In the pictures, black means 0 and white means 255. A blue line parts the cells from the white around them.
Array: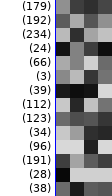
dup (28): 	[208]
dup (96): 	[216]

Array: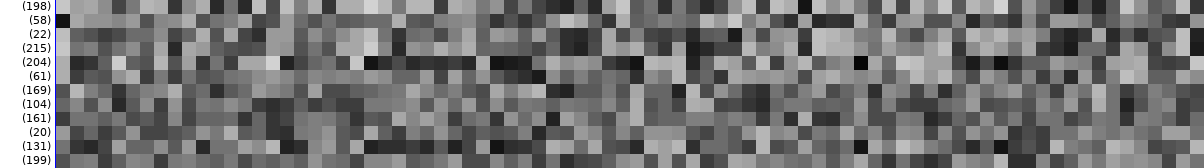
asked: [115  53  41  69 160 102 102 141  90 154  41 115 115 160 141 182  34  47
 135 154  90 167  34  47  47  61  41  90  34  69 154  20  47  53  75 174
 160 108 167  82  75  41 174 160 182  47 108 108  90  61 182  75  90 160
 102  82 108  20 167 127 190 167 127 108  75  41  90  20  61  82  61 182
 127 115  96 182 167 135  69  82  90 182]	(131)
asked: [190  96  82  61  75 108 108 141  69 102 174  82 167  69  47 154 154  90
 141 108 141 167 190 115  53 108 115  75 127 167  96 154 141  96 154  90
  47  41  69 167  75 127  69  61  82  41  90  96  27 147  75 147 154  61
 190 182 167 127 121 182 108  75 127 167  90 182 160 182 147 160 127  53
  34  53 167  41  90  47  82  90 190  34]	(22)
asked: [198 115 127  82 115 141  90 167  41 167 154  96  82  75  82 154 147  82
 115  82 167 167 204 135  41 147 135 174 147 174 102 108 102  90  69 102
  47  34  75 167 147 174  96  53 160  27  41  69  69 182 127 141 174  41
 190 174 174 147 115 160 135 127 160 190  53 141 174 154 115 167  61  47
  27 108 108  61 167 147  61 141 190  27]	(215)

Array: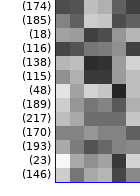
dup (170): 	[131]
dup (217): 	[110]
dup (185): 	[96]

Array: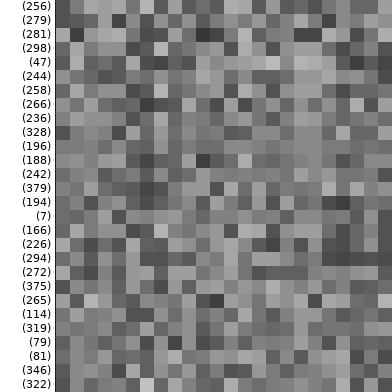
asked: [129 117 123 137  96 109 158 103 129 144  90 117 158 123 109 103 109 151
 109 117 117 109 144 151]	(319)
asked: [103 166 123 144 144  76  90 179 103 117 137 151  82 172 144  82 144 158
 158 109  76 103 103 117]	(258)
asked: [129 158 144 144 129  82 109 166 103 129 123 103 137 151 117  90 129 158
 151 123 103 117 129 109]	(236)
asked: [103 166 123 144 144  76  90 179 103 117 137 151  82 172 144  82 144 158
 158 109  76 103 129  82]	(298)
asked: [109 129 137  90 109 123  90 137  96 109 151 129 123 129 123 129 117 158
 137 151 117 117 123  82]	(242)
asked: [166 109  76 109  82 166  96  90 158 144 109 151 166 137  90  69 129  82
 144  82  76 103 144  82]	(226)

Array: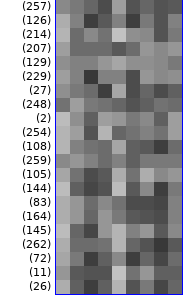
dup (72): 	[62]
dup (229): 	[129]

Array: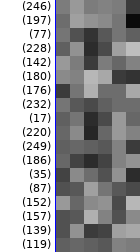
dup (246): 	[124]
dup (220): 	[103]

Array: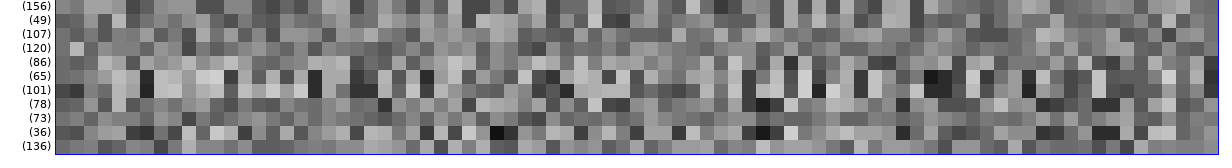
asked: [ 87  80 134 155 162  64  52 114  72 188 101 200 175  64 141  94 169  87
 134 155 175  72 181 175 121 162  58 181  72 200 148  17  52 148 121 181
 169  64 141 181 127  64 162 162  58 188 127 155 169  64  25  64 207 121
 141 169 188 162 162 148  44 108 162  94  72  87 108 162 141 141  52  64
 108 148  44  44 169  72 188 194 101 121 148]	(36)
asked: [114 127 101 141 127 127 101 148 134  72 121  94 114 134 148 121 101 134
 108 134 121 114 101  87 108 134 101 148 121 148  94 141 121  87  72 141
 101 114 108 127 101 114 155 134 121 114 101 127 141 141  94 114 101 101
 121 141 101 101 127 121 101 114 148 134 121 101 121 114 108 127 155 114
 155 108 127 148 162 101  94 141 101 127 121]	(73)

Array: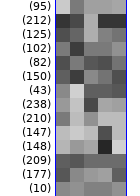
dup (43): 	[95]
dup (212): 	[53]
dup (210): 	[188]
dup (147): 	[188]
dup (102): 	[122]
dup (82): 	[79]

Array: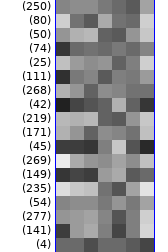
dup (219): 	[184]
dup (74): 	[106]
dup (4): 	[106]

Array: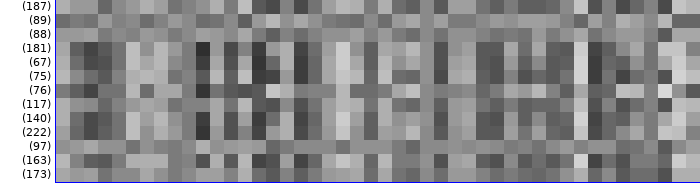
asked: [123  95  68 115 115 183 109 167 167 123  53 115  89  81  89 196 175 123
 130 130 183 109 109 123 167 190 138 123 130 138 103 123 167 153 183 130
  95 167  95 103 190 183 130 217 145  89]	(76)
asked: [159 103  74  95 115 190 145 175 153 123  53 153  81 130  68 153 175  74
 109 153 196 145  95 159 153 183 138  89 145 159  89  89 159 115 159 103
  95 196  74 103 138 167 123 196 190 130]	(222)

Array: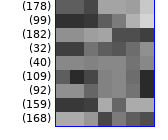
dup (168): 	[171]
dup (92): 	[144]
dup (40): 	[136]
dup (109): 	[42]
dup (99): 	[49]
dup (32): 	[63]

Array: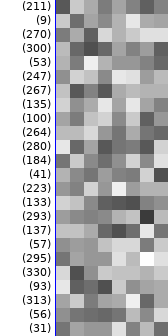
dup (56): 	[117]
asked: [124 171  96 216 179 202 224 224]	(270)

